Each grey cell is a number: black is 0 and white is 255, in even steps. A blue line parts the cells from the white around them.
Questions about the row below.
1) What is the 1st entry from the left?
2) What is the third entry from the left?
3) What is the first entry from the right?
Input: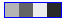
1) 180
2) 236
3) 41

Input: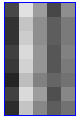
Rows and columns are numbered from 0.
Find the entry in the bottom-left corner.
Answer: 44
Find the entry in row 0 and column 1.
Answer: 225
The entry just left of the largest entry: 71
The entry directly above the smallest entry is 56
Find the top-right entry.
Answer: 142
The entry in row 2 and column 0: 50
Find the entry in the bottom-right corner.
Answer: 114
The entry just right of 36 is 189
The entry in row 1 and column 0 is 50
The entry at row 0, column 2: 157
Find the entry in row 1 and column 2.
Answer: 142
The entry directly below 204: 218

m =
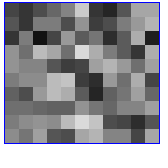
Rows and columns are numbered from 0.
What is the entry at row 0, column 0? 69
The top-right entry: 166
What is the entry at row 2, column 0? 53
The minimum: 18
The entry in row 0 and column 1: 53
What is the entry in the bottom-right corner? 166
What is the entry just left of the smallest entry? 124
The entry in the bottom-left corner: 140
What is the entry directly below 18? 187
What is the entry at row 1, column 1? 53
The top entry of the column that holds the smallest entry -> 77
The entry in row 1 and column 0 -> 85
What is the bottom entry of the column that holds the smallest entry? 160
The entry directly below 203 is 147

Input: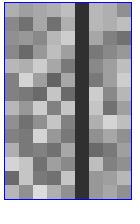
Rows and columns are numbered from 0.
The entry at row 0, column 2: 167
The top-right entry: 144
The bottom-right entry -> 144
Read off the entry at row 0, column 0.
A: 175
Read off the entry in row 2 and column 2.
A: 137
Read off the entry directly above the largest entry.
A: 121
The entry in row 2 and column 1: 152
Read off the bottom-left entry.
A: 183
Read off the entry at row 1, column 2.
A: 167
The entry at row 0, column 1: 159
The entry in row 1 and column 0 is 137
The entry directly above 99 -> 167
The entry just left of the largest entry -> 144
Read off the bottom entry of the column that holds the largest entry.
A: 220
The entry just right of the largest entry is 175
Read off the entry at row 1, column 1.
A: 113
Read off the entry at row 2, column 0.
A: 144

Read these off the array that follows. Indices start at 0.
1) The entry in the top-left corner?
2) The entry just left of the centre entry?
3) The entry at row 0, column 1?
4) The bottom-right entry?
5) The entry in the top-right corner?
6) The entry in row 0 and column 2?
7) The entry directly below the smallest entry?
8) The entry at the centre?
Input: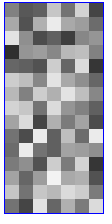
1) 129
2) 115
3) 88
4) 219
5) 69
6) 96
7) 102
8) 219

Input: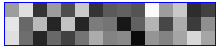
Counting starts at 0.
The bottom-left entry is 223
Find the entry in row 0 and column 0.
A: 157
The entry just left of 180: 97
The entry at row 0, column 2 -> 52
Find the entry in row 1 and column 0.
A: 230
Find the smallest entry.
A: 11
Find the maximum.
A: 250
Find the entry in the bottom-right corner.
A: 165
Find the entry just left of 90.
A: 52
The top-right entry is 65
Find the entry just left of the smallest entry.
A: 137
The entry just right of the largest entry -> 157

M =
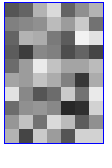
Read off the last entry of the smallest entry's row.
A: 210
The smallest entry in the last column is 69
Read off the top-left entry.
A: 85
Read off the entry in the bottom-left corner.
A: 179
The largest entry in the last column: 234
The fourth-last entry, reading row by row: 156
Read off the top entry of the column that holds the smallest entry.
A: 100
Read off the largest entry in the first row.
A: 218
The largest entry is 242
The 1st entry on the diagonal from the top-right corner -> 179
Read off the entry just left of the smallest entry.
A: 136
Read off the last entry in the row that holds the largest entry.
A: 226
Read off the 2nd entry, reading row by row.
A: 100
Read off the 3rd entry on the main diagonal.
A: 172
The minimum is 39
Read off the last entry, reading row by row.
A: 210
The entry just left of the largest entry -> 92
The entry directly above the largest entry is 202
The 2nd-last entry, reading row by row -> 210

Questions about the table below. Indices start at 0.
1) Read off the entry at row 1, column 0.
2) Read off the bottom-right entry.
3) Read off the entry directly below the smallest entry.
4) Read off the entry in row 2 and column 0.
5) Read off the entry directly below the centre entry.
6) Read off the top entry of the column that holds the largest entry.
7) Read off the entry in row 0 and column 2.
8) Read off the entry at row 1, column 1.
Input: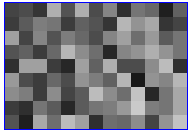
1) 60
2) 195
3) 195
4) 160
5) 125
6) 117
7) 53
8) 91

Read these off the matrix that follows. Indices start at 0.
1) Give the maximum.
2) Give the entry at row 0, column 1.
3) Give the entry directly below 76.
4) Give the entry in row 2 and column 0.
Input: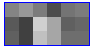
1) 208
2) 152
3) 166
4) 96
